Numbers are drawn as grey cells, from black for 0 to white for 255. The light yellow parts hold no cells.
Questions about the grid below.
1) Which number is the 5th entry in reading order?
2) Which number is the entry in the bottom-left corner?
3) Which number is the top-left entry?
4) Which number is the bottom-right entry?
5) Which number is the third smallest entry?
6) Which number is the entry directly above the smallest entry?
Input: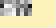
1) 121
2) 163
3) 108
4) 163
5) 76
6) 204

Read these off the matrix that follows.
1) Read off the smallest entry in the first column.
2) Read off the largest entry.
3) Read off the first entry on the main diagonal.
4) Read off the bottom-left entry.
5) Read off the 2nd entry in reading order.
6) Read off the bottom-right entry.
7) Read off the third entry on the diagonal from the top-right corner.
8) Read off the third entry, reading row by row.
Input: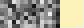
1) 72
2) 239
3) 127
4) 114
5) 100
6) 20
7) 159
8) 72

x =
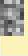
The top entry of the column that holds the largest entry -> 201
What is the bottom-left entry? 159
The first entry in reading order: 78
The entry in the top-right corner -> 91
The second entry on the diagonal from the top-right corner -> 146
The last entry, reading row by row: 159
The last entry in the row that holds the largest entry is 118
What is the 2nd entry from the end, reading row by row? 173
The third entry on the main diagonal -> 173

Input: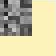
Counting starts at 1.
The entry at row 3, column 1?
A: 128
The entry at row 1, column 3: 181
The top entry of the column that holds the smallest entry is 24
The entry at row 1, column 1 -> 113
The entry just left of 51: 154
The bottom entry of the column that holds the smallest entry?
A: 89
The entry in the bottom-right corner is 77
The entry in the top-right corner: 113
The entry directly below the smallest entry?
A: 51
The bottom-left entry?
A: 113
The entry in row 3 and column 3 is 113

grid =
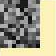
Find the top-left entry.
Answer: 113
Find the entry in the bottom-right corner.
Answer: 14
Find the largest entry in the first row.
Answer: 158
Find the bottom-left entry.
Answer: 55
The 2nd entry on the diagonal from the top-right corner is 158
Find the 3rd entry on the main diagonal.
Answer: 172
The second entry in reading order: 129
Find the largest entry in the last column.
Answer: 187
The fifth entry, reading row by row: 113
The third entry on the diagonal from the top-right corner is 98
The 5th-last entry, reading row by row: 158
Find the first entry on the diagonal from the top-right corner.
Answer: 68
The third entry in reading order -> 55
